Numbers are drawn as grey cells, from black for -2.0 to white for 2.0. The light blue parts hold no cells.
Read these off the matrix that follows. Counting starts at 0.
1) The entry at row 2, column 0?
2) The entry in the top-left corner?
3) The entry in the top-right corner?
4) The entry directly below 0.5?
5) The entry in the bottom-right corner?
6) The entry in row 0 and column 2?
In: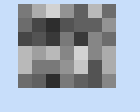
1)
-0.9
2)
-0.1
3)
-0.3
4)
-0.1
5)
0.1
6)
1.3

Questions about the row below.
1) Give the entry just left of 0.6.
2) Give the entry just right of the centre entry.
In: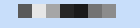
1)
1.6
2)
-1.6

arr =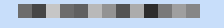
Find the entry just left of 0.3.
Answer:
0.9
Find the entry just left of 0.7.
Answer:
-0.7
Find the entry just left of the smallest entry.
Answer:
0.7

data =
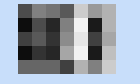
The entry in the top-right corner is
0.8
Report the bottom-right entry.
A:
1.2
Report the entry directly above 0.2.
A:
0.0
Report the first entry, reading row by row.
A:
-0.8
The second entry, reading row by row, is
0.0
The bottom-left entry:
-0.4
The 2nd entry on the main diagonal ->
-0.8

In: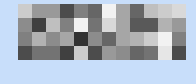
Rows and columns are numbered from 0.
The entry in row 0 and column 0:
1.2
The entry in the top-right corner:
1.4
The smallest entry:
-1.2
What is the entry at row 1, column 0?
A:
0.2
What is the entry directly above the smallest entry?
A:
1.8
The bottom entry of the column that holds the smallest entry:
1.2
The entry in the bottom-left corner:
-0.8
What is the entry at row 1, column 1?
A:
-1.0
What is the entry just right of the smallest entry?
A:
0.2

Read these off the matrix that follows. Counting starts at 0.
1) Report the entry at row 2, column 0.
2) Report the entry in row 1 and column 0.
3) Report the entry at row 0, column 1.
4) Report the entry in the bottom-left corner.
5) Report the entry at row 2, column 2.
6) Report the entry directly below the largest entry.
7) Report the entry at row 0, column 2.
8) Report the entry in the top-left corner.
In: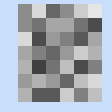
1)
1.4
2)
0.2
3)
1.4
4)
0.8
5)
0.4
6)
-0.8
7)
-0.4
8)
0.2

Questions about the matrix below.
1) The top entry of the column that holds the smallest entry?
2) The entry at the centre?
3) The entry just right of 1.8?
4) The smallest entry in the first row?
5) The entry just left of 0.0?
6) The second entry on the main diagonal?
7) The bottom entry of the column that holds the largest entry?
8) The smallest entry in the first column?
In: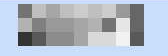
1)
-0.2
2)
0.6
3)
-0.6
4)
-0.4
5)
0.8
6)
0.0
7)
1.8
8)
-1.2

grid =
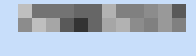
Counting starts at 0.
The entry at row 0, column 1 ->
-0.2
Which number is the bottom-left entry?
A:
0.2
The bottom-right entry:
0.0
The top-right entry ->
-0.6
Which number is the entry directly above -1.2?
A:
-0.4
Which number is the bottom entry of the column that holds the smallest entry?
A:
-1.2
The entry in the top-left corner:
1.0

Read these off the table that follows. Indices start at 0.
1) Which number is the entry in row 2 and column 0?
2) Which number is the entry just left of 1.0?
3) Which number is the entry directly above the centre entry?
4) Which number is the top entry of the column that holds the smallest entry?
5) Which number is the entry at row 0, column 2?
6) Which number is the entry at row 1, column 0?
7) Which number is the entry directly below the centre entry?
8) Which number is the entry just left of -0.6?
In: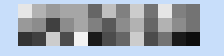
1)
-1.2
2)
-0.4
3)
1.0
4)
-0.2
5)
0.4
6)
0.4
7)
-0.8
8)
0.0

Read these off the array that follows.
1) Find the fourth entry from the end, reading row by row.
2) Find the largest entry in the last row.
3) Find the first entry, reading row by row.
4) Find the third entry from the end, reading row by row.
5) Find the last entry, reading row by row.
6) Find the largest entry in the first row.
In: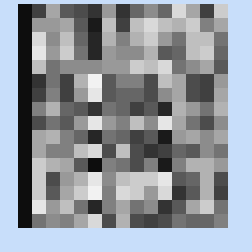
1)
-0.2
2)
1.4
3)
-1.8
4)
-0.4
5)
0.0
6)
1.4

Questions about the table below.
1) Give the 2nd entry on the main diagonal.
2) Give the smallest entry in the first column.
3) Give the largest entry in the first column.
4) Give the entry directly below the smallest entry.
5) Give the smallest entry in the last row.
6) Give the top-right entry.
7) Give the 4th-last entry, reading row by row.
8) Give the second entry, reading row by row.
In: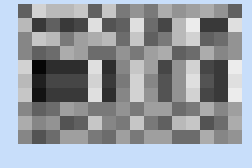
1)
-1.1
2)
-0.5
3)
1.3
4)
-1.5
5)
-0.7
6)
-0.5
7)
-0.3
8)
1.3

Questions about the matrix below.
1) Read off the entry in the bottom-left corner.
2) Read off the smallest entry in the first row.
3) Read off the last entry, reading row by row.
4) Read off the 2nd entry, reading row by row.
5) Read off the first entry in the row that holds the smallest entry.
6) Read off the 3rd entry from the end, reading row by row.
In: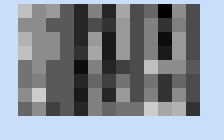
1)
-0.4
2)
-2.0
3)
-1.2
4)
0.2
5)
1.0
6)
0.6

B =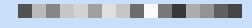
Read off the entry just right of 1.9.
-0.1
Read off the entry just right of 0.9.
0.1
